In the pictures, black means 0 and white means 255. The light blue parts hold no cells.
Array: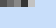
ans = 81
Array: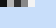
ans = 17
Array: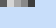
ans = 92
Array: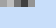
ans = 162
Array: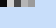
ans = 10
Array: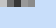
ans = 196
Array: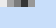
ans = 235
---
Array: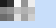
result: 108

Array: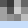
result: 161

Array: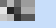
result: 200

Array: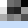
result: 171

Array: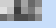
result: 105

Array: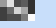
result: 63

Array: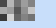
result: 58

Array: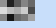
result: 132
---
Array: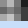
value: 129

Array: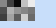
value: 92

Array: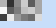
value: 152

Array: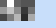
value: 182

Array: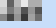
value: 148

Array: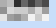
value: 145

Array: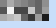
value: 200

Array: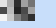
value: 129

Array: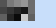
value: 10

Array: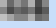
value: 133
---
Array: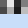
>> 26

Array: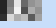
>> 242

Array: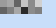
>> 167

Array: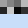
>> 6

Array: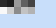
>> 139

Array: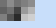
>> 68

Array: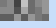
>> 82

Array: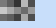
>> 138

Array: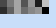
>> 165

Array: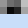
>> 35
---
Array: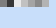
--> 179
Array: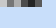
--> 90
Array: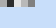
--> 128
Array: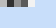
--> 242
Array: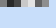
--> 142
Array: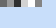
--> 132
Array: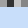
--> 134
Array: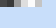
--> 196
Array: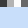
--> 104
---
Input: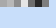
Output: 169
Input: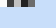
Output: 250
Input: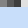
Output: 131
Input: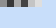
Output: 143
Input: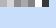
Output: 181
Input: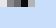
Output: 230
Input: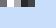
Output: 112
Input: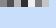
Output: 136
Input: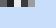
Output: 99
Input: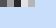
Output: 81
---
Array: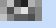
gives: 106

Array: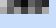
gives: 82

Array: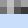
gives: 81

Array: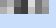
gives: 119

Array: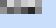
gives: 39

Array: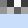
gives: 97

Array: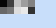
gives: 233
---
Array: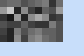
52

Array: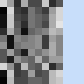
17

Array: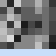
121

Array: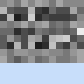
61

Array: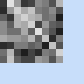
96

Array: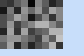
78

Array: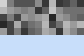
68

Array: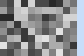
41
